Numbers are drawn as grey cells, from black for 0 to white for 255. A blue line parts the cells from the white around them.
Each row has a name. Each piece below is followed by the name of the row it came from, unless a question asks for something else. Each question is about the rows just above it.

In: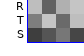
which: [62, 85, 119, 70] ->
S
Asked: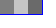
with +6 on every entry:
[132, 203, 112]

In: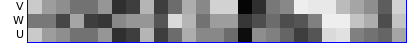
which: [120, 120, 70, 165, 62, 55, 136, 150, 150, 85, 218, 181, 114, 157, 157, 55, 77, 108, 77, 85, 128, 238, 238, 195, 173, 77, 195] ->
W
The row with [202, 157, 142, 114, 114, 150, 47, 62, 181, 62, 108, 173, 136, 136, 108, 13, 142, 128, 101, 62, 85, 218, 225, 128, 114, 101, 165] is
U

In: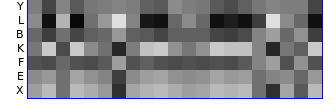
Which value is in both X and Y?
[89]
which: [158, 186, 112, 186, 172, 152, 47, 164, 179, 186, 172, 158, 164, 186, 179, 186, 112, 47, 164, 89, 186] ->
X
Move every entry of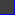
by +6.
[68]
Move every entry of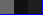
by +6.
[110, 23, 37]
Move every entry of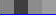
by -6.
[126, 56, 133, 152]
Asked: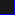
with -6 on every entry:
[18]

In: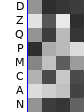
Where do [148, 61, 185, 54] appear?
Q
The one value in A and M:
[193]
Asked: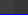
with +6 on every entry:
[67, 60]
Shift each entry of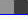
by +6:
[154, 67]
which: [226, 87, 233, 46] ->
Z
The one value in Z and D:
[46]

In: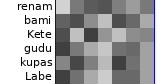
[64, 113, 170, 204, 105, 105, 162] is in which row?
Labe
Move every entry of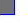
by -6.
[107]

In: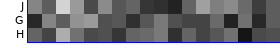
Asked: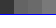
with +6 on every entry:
[60, 106, 112, 127]
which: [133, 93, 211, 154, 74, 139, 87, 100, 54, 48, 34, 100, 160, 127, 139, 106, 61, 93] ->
J
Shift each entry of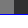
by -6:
[115, 42]
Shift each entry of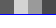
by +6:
[99, 217, 160, 80]

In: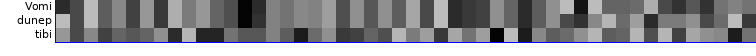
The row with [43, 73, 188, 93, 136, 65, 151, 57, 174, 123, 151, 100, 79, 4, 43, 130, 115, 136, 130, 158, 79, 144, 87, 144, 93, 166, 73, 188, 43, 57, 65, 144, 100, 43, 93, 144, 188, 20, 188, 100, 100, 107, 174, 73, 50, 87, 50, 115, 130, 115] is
Vomi
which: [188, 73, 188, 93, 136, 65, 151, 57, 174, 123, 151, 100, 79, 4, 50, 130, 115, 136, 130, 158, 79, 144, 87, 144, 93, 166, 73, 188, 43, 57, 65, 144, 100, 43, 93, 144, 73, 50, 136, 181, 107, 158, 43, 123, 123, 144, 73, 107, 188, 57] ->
dunep
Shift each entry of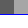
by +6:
[99, 172]
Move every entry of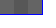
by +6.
[106, 93, 106]
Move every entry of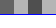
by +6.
[106, 187, 85, 187]

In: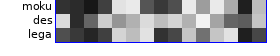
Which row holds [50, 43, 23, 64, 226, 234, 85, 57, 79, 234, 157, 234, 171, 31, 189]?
moku
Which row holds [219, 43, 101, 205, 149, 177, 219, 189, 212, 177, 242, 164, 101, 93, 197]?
des
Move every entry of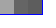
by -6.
[158, 95, 87]
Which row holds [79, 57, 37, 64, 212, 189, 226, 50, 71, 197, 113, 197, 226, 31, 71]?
lega

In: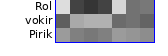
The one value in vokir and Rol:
[114]
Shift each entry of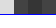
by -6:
[215, 61, 47, 61]
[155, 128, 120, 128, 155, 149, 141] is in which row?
Pirik
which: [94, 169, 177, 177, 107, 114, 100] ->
vokir
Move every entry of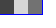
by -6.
[61, 208, 108]

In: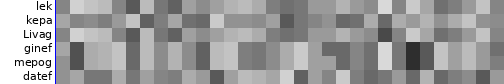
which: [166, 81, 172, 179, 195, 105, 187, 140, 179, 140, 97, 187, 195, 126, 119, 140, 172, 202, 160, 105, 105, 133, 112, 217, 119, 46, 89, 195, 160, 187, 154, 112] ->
ginef

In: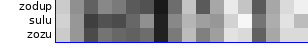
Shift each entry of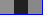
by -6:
[138, 27, 130]
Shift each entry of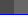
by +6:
[81, 109]

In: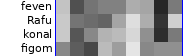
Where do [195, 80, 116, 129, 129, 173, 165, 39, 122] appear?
feven
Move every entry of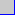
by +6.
[207]
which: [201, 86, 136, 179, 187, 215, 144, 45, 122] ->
konal
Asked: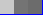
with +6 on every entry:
[207, 122, 114]

